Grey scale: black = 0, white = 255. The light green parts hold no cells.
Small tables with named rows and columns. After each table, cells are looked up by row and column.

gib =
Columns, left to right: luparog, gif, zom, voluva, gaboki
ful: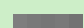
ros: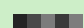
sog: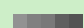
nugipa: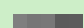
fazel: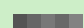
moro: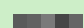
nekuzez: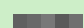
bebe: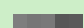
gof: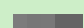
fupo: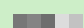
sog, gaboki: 83
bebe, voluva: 87
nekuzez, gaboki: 111
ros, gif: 73
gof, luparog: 124
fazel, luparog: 84
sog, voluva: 95
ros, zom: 124
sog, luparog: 146
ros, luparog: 36
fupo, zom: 110
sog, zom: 121
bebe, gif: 118
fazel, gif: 102
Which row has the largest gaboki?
fupo

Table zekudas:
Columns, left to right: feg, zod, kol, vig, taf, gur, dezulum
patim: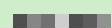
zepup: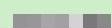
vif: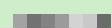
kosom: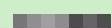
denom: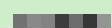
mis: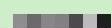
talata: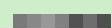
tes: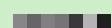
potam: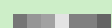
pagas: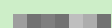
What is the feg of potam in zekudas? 118
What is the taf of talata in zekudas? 82
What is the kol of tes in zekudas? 128
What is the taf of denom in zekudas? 109
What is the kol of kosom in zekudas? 160
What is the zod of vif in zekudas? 114
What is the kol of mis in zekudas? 135
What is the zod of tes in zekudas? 102
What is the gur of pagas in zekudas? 173

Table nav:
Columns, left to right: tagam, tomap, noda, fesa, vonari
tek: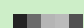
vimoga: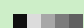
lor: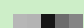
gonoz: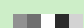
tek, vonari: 81
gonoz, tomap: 111
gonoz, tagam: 145
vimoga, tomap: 220
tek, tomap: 107
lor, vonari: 133
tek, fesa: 187
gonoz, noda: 254
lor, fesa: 108
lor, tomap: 180
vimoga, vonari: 96
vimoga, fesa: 124
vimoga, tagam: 15
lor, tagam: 183
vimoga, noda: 167
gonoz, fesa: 43
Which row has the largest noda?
gonoz

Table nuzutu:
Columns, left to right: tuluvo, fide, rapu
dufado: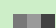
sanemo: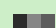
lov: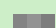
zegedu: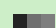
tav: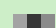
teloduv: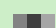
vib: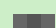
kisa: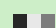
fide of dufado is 154
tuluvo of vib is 103
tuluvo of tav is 163
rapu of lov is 125
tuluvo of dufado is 120
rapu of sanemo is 93
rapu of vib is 102
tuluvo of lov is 132
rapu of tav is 139
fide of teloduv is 63
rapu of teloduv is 166
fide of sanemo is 134
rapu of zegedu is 126
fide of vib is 85
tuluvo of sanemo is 43
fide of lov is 147
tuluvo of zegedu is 35
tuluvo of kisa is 39
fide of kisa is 232

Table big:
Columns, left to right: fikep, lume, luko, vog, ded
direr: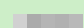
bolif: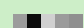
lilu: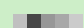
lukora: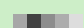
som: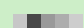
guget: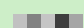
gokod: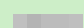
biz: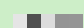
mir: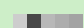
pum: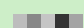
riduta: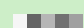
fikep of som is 199
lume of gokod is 180
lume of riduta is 101
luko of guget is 197
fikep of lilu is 192
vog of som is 173
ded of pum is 164
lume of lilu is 71
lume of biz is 80
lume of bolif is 12
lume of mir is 72
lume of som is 72
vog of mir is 173
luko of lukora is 141
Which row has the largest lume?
gokod

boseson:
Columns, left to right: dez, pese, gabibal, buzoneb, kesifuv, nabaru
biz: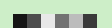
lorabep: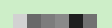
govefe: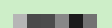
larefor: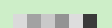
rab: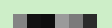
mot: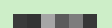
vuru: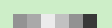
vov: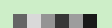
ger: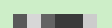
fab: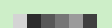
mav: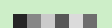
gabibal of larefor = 201
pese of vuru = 169
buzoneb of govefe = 136
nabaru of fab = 63
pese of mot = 51
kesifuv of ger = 58
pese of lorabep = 105
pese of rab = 18
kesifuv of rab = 123
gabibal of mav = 203
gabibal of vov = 148
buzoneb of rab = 155
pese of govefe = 74

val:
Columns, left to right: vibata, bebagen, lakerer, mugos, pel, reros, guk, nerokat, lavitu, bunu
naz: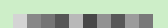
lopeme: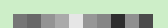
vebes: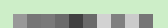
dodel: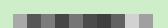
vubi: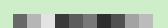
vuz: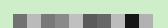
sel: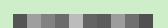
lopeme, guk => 134
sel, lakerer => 130
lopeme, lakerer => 148
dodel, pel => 118
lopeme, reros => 151
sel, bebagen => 159
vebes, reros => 106
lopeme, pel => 230
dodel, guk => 63
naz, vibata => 212
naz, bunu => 121
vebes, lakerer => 122
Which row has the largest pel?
lopeme

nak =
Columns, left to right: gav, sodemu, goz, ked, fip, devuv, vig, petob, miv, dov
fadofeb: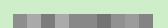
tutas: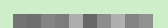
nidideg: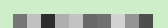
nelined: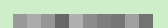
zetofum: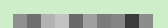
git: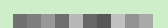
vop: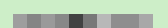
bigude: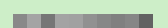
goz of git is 152
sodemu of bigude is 164
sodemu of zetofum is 111
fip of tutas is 174
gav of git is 113
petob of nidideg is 211

